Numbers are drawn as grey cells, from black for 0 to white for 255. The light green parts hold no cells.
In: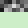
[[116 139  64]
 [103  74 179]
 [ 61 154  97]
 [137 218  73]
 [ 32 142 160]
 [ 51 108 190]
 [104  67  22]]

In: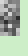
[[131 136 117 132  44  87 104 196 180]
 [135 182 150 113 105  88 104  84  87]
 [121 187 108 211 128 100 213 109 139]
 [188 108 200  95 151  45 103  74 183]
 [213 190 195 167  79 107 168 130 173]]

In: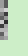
[[ 90  90 209  60 150  45 164 179 194 164]
 [156 156 180 132  97 203  62 180  97 144]]

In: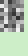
[[168 133 189  93 111 192 128 110]
 [140 119 224 153  48 177 216 241]
 [109 133  74  55 142 122  76 137]
 [ 62 111 114  89  96 125 117 176]
 [188 177 236 171 212 232  74 221]
 [ 87 233  92 166  88 138 202 111]]

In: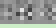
[[134 159 194 114 183 145]
 [150 125  91 159 102 142]
 [131 111 146 117 139 145]
 [162 165 143 197 148 145]
 [147 146 163 154 157 146]
 [141 130 153 138 147 144]
 [165  95  63 209  71 143]
 [126 151 126  83 137 141]
 [137 129 227 141 197 151]
 [117 130 142  68 142 144]
 [145 152 150 145 148 144]
 [151 123  98 165 106 143]
 [154 138 152 178 146 145]
 [142 114 135 150 129 146]]

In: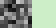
[[147 116 181 143  39  22  60]
 [108  77  64  84 140 178 125]
 [172  57 176 136  88 126  81]
 [201  55  63  70  67 129 104]
 [ 36 104  23 124 167  22 114]
 [ 81   9  33 157 130  38 159]
 [110  46 113 170  82  77  69]
 [173 105  67  55 177  91  66]]
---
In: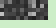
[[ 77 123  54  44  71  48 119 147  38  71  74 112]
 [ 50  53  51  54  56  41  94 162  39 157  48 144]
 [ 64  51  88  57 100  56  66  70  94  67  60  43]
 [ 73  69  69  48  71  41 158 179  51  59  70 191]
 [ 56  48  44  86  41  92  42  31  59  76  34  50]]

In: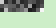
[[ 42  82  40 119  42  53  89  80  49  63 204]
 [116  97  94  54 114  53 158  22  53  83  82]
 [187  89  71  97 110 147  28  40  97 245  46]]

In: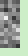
[[ 83 150 103  90 103]
 [103 162 139 131 153]
 [ 53 102 159  77  99]
 [157 136 142 136 190]
 [240 131  56 123 181]
 [121 151 102  89 153]
 [ 81 130 193 150 142]
 [171 124 153 218 125]
 [136 152 138 135 177]
 [134 115 171 204 106]
 [174 109 105 118 143]
 [ 91 117  95  54  99]]

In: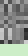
[[178  85 142 168 111 150  98]
 [ 74 171 108  85 136 110 142]
 [ 73 166 107  86 135 102 154]
 [ 91 141 126 102 102  93 131]
 [152 112 132 142 144 157 132]
 [ 86 148 134  82 100  88 152]
 [160 104 124 168 148 160 107]
 [109 194 130 140 123  42 201]
 [110 192 129 138 119  57 192]
 [106 183 128 140 121  52 193]
 [141  59 118 110 135 203  55]]

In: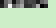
[[107 141  16  91 137  56  73  67  29  99 126  22]
 [ 99 243  91 130 166  46  52  82 174   2  34  36]]

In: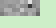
[[158 162 159 155 183 161 223 145 152 150]
 [153 141 149 169 144 139  56 132 152 153]
 [176 175 141 145 199 160 163 166 132 145]
 [148 165 162 172 148 139 172 151 103 125]]

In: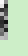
[[144 246]
 [ 35 228]
 [ 73  52]
 [ 83 182]
 [165  61]
 [ 19  44]
 [135  52]
 [ 35 125]
 [181 108]
 [179 190]]

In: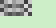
[[175 210 156 183 186  59 204  80]
 [117  78 138 113  87 221  89 174]
 [171 201 171 194 166  79 213  68]
 [118  80 109  85 107 214  70 207]]
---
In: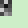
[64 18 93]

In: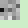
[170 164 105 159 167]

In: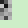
[ 35  22 194]

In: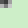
[ 86 128]

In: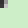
[ 50 198]

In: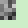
[161 175 160  50]

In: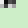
[236  70]

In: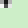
[162  82]
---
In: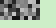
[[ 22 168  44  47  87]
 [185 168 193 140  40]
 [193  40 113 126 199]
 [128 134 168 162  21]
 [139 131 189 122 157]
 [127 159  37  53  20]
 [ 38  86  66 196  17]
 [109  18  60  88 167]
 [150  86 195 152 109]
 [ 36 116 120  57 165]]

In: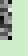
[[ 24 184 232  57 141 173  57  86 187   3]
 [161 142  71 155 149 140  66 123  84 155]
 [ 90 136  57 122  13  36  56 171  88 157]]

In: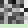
[[238 244  38 229 184 225]
 [115  45 233  54 126 104]
 [158 104 173 100 137  76]
 [ 16  83 189 100  70 134]
 [ 57 192  82 205  68  71]
 [207 167 116 158 177 175]
 [ 52  78 198  88  58 104]]

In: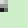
[[185 154 101]
 [216 150  26]]

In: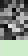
[[ 15  36  61 111 178  54 174  38 103 175]
 [ 85 166  63 187 181 194  70 126  42 141]
 [ 47  78 151  48 175 118  97 216  71 177]
 [127 125   1  89  27 144 195 200  98  19]
 [ 44 138 150 180  92 109 227  50  59  65]
 [ 65  39 150 156  77 157  10  35  56  60]
 [ 27  29  67 153  93 128  35 161 155 102]]

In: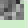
[[194 111 137 123 125]
 [ 45 174 171 106 128]
 [105 117 132 183 163]
 [ 90  82  88 145  86]
 [115 117  64 145 122]
 [127 143 121 104 189]]

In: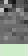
[[ 58  79  56 110 127  56 105 120  91 122 110]
 [ 83  93 121 146 108  83 107 113 101  88 103]
 [ 90  94 160 110  99 104 108 113 100 109 107]
 [ 21  58  89 120 122 130 105 128  82 118 110]
 [ 54 135  69 134  99 125 107  96 121 120 109]
 [189 123  22 102 108 129 108 101 116 146 115]
 [ 71 107 198 134  90 113 109 107 107 117 109]]

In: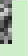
[[124  67 151 105  39  73 109 194 146 127  27]
 [134 115 208 179  63  38  45  82  81 149 159]
 [ 98 184  85 203 150  97  93  48 139 122  44]]
